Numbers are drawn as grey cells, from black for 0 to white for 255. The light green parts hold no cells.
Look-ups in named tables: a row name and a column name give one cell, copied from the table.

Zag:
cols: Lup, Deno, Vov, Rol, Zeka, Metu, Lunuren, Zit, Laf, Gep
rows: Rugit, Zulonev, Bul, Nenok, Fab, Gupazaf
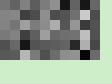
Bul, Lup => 131
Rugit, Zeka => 124
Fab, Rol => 83
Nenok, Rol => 95
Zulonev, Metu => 77
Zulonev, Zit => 112
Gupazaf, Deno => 91
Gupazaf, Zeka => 80
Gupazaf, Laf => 6
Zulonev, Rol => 77
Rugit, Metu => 144
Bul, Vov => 159
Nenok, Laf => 190
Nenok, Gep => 81
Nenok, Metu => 104
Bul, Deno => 117
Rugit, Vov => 129
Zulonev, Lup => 132

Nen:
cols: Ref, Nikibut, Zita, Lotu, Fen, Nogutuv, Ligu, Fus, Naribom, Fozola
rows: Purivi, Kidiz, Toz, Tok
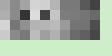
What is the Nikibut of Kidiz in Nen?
139
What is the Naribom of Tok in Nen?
96
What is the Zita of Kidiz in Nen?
52
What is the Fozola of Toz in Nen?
78
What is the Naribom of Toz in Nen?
115
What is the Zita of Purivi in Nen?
163

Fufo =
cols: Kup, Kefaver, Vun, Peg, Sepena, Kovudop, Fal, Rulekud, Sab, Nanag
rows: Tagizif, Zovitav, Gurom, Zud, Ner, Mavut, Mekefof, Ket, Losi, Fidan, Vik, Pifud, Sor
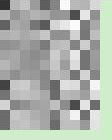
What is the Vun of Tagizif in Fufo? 196
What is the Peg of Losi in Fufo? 177
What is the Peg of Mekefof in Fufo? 147
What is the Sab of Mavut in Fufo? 116
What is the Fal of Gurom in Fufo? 231
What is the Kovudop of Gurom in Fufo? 213
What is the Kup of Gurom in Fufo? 97
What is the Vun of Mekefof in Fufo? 150
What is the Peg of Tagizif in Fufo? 155
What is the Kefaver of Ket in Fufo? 143
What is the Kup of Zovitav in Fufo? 181
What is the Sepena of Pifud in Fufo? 164
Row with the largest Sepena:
Zud

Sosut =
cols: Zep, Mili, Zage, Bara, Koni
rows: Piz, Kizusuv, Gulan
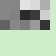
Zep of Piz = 134
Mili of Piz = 133
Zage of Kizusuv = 42
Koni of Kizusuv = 207
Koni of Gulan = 51
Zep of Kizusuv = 134
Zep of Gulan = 98
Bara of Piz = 218
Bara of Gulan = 154
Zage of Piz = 227
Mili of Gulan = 135
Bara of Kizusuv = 58
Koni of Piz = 174
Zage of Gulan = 124

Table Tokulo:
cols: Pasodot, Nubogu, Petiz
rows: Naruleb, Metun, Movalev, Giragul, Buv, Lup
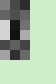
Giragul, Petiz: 171
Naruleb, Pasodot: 127
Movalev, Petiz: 113
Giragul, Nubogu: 17
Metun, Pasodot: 99
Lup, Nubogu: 48
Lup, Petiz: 105
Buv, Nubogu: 96
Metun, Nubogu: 78
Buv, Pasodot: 72
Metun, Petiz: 99
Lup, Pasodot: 162
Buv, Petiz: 68
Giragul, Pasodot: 211

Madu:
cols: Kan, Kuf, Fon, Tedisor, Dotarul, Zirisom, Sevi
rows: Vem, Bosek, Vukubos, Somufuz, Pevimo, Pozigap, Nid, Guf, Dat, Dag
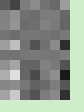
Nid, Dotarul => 130
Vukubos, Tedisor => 111
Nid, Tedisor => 100
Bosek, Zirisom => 124
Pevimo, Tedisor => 82
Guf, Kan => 173
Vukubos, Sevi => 101
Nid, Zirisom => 121
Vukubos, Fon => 108
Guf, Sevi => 25
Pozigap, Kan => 115

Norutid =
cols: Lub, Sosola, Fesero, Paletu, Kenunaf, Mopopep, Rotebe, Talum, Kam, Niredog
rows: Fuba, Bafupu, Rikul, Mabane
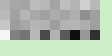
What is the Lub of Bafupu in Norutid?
185
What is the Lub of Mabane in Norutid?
246
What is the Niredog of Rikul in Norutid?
160
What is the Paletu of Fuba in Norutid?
188
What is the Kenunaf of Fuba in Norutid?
183
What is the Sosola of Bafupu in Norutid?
161
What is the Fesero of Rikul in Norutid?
167
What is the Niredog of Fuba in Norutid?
183
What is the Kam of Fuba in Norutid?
207
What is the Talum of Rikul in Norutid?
181
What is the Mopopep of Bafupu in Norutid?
173
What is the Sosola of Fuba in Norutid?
166
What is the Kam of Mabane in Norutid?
152
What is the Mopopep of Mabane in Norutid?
178
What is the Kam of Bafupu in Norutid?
143
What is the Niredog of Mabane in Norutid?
47
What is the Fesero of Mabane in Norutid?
117

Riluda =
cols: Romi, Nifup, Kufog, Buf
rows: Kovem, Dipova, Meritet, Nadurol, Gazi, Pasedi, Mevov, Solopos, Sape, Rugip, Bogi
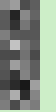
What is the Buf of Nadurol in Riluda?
87
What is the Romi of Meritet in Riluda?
90
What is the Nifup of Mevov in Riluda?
158
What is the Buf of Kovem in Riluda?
94
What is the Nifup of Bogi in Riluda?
75
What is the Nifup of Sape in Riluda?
42
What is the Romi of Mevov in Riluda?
88
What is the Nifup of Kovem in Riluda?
157
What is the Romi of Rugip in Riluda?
115
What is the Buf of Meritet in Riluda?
85
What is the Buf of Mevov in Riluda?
94
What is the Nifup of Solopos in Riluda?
53
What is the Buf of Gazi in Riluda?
94
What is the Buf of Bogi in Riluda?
124

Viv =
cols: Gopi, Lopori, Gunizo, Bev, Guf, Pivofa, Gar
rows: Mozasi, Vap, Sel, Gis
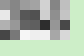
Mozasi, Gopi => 150
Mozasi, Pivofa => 133
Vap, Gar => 196
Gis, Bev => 238
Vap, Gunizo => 87
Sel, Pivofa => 150
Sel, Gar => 72
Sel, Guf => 45
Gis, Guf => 240
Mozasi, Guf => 210
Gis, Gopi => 70
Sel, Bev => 95
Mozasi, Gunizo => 156
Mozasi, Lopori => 134

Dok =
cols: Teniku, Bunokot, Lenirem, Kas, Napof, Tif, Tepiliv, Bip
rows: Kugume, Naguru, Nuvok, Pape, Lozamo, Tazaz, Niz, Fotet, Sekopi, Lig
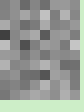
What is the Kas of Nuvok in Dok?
123
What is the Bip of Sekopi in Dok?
125
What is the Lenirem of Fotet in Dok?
112
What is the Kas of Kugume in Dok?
133
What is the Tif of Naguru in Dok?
126
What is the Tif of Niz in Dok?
155
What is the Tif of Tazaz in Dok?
141
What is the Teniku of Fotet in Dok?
137
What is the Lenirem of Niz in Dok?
139
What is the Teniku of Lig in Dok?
119
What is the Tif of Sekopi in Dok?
145
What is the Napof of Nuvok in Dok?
170
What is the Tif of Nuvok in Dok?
131
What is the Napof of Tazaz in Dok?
118
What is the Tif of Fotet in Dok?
160
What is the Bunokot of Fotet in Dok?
145
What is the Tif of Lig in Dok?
143
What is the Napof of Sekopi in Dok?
179

